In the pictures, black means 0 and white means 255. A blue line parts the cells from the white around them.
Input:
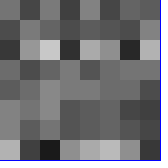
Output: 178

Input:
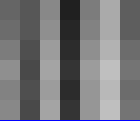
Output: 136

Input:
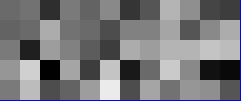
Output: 122

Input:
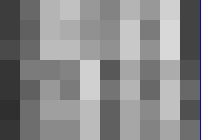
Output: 53

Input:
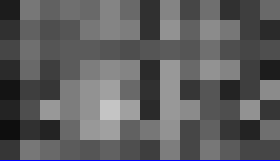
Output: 54
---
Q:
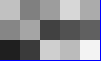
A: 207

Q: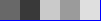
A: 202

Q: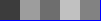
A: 110

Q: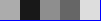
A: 142

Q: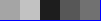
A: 29

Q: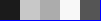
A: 172

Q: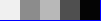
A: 184
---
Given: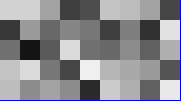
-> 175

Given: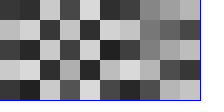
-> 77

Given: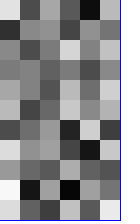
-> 193

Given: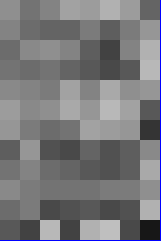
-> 191

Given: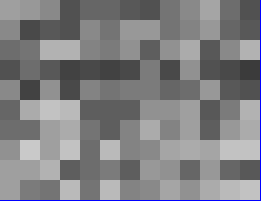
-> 171

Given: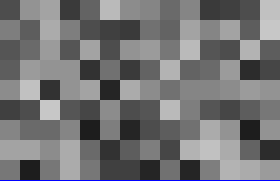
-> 179

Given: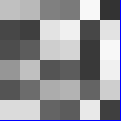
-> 92

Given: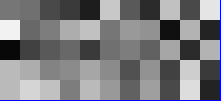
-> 73
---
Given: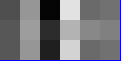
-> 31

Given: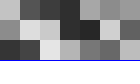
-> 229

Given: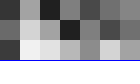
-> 226

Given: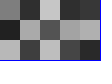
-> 190

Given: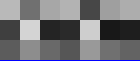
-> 105

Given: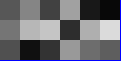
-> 51

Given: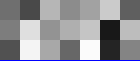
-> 168

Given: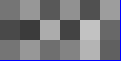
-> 111

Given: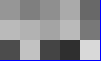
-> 68

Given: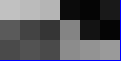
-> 74
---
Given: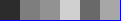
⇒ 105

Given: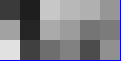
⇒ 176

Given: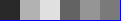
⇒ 149

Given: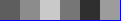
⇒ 47

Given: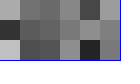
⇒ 71

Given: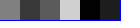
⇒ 1

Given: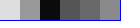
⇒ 105

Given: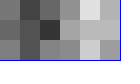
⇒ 225

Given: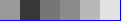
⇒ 183
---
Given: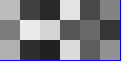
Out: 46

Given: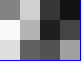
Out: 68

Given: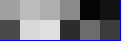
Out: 217

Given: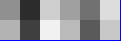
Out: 63

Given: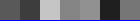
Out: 197

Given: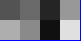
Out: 152

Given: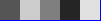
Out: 85
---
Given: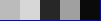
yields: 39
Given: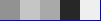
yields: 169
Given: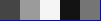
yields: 245
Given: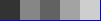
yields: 98
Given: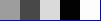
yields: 218
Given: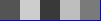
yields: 57
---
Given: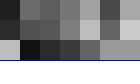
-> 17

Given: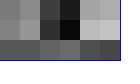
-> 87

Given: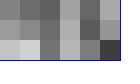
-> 209

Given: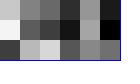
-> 185

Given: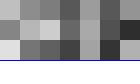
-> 117

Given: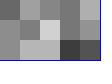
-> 182
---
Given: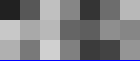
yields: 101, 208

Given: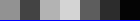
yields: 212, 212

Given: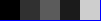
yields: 91, 206

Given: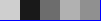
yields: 109, 207

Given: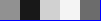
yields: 209, 244

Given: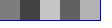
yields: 198, 198

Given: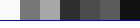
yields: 46, 249

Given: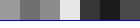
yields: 231, 231
